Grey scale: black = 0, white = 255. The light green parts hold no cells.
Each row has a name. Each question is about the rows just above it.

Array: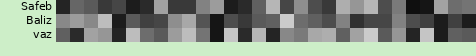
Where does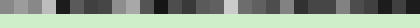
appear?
Baliz
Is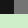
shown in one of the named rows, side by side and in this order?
no
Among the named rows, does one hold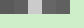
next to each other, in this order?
no
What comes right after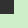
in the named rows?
[70]
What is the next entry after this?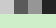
[197]
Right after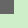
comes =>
[90]
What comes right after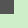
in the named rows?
[21]

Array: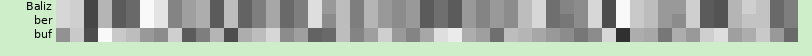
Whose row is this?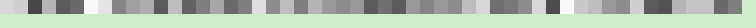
ber
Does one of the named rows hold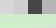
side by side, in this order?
yes
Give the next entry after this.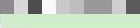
[83]
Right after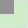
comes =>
[201]
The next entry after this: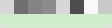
[189]

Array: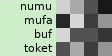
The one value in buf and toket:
[82]
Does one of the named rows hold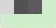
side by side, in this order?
no
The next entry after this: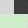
[148]
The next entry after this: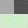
[24]

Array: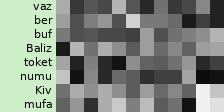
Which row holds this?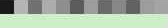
Baliz
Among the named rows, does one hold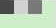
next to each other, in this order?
no

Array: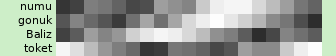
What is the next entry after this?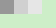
[245]
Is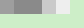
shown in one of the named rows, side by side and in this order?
yes
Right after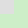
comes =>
[188]
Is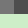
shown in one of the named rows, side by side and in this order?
yes
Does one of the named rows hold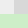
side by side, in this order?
yes

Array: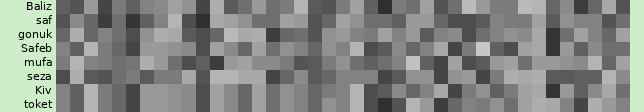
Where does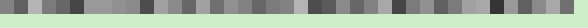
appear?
Kiv
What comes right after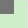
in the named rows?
[174]

